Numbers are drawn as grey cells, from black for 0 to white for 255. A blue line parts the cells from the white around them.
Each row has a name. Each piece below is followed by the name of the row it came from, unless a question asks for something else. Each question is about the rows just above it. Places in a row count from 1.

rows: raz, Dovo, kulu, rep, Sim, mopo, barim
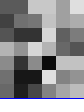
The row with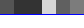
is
kulu
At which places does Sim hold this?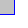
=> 5 6
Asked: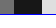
mopo
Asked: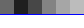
barim
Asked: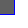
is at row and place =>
kulu, 5

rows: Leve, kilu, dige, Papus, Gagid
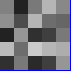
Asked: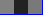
Leve
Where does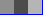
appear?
kilu
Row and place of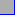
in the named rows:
Papus, 5
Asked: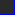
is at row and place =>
Gagid, 3
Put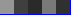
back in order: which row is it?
Gagid
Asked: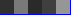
Gagid

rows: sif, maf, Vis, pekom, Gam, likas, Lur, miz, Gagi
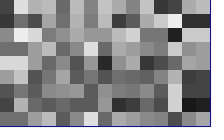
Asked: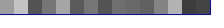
likas
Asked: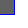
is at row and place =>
likas, 11

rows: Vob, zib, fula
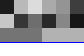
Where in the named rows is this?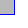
Vob, 2
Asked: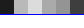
Vob
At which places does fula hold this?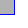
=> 4 5 6
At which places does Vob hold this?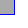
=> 4
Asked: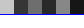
zib

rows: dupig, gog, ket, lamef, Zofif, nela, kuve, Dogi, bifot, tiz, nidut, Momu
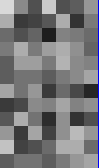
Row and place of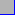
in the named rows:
Zofif, 5
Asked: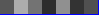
bifot

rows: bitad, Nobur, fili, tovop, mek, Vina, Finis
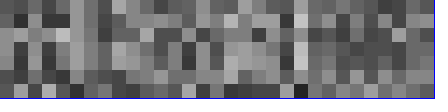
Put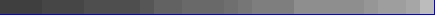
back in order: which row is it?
tovop
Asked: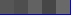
mek

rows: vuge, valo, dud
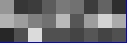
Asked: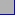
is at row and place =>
valo, 1
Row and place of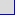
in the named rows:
dud, 3
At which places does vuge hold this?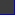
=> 3 7
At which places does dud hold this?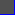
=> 2 4 5 9
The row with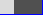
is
dud

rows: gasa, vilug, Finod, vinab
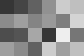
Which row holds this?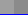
vinab
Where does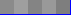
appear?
vilug
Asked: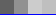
gasa
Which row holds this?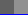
gasa
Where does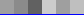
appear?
vinab
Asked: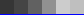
gasa
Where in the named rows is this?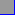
vilug, 4

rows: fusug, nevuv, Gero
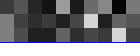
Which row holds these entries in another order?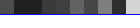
Gero
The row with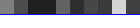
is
Gero

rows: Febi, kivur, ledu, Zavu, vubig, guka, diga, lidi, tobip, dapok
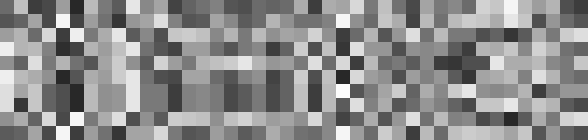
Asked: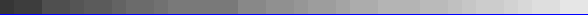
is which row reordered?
vubig
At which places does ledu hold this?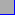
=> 8 39
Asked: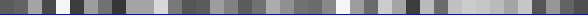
dapok
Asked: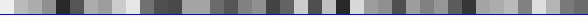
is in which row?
guka
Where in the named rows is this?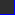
Zavu, 5
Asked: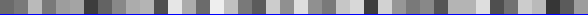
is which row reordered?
ledu
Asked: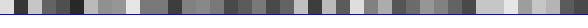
lidi

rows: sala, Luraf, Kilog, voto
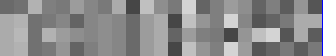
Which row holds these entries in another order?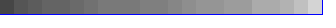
voto
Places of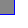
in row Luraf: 5 7 9 18
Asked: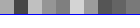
voto
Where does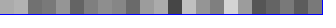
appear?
voto

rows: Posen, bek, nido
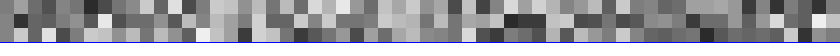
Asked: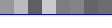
Posen
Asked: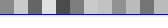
Posen
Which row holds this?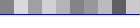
Posen
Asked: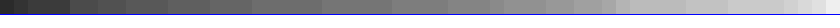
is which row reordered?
nido
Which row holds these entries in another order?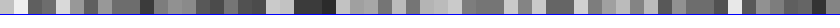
bek
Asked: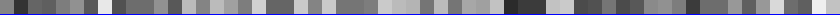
bek
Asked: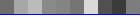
nido

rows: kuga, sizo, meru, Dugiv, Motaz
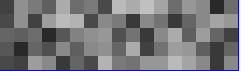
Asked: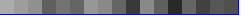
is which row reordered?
Dugiv
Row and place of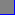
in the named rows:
meru, 6
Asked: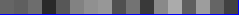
meru
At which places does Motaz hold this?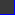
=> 5 16
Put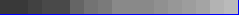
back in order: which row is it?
sizo
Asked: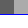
kuga

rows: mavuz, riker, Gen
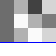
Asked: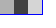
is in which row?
mavuz
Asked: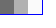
Gen
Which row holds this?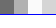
Gen
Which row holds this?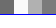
riker

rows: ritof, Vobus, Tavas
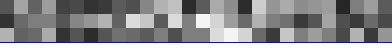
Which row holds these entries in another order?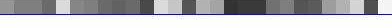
Vobus
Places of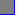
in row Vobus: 3 4 14 20
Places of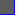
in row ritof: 9 15 28
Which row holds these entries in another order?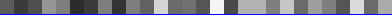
Tavas
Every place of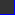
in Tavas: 5

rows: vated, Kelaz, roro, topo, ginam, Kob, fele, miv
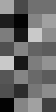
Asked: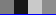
roro
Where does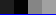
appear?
Kelaz
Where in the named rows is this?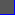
Kob, 1
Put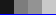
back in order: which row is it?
ginam

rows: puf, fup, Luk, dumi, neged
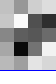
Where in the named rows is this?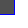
fup, 3
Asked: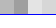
neged
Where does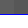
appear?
Luk
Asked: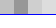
puf
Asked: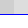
puf

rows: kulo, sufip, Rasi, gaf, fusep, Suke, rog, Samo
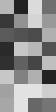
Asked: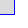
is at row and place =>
kulo, 3
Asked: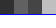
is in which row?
fusep

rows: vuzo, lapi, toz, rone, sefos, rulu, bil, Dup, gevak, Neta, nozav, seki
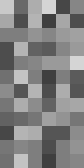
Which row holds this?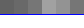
gevak
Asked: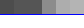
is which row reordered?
bil
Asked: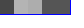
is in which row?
Neta
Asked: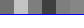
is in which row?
seki
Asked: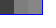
seki

